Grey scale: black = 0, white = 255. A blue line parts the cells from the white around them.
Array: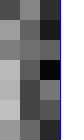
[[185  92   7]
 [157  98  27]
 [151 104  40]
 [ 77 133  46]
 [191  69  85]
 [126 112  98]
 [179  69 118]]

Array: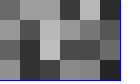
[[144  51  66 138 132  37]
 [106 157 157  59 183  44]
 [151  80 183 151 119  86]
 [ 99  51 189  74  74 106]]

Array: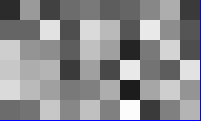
[[ 43 154  65 108 121  93 101 135 173  58]
 [206 148 141  93 192 160  36 121 212  78]
 [218 186 160 121 128 173  28 166 206 148]
 [199 173 180  58 160  72 233 115  93 226]
 [108 115 199 135 192 128 252  58 128 180]
 [101 101 226  78 218 186  85 233 141  85]]

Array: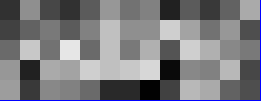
[[ 49 143  71  49  91 151 114 129  33  91  57  98 170]
 [106 200 114 230 106 192 121 176  84 207 176 136 121]
 [ 65  98 121  91 129 192 143 143 207 163 114 151  78]
 [157  57 136 129 106  41  41   2  65 184 170  98  78]
 [151  33 170 163 207 192 200 215  10 136 129 184  71]]

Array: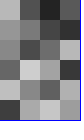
[[184  81  35  89]
 [150 122  69  49]
 [191 136  96 177]
 [136  75 109 184]
 [102 206 163  56]
 [ 62 170 198 157]]

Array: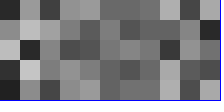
[[ 41 154  64 146 154 105 105 113 175  70 169]
 [ 33 140  70 140 154  99 113 113 175  77 169]
 [ 49 197 125 146 125  99  84 105 169  91  77]
 [189  41 133  77  84 119 133 119  57 146 113]
 [140 189 161 125  91 125  84  99  99 133  41]]

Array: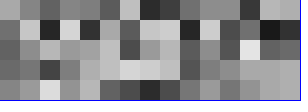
[[112 198  38 213  50 169  91 198 205  38 205  76 112  25  50]
 [106 118  68 126 175 191 213 205 191  84 126 141 169 169 175]
 [169 133  98 133 126  91 191  44  62 112 141 141  56 183 175]
 [ 98 141 183 154 162 191  76 154 183  91 141  84 228  98 106]
 [133 154 220 147 183  98  76  44  76 118 154 118 147 169 175]]

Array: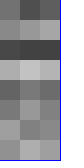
[[ 72  66  66]
 [114  79  94]
 [100 121 108]
 [121 152 129]
 [159 129 137]
 [145 174 159]
 [137 152 166]
 [174 194 180]]
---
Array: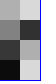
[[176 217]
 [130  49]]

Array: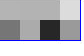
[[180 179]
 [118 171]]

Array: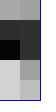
[[169 161]
 [ 46  48]]

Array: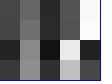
[[ 70 101]
 [ 69 112]]

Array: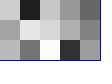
[[206  30]
 [163 230]]

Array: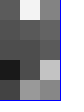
[[ 91 243]
 [ 81  89]]

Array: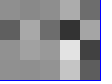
[[143 137]
 [ 95 168]]

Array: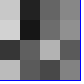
[[200  34]
 [210  22]]
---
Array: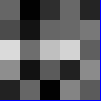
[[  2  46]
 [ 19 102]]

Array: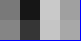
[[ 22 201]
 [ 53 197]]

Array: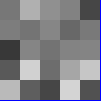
[[176 144]
 [116 134]]

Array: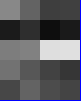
[[99 62]
 [46 14]]

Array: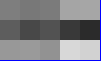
[[120 123]
 [ 72  82]]

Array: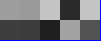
[[154 197]
 [ 60  31]]
